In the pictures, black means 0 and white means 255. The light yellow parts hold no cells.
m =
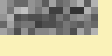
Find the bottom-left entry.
162
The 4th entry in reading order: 104
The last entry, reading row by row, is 177
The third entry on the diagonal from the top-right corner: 147
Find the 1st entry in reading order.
162
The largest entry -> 193
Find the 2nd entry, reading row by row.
133
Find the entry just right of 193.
147
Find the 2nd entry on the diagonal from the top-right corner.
177
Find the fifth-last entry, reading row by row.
118
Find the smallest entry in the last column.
92
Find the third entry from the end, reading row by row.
162
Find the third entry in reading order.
104
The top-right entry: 177
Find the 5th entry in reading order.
147
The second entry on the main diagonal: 118
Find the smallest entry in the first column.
104

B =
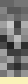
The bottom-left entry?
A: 117
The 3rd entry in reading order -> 117
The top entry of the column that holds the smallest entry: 102
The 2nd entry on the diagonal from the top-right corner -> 88
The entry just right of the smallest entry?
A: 147
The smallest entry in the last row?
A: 102
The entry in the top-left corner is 102
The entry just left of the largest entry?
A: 160
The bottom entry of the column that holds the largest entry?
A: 160
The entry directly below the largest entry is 173
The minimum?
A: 32
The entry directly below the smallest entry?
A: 61
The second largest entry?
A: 188

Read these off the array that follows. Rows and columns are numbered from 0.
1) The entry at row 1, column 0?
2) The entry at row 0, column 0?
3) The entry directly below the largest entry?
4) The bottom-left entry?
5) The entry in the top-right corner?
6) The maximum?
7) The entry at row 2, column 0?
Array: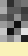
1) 172
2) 156
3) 32
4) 172
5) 116
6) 226
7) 101

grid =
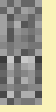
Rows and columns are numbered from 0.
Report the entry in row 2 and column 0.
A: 161
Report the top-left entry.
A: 148
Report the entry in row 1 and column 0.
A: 102
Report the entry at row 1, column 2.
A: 102
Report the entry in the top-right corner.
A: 161
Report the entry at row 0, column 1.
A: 102
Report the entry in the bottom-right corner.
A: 148
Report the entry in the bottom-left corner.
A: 161

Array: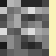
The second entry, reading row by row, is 182
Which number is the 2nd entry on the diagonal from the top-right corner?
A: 168
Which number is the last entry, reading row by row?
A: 69
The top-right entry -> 69
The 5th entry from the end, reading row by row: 110
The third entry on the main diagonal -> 168
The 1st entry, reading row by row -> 26
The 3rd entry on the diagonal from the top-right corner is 54
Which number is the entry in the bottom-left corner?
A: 69

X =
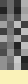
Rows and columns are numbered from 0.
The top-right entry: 176
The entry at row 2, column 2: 76
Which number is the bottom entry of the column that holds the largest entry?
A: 191
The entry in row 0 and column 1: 106
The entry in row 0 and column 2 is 50
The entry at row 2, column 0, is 90
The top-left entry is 76
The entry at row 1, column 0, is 35
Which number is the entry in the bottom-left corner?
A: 145
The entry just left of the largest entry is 119
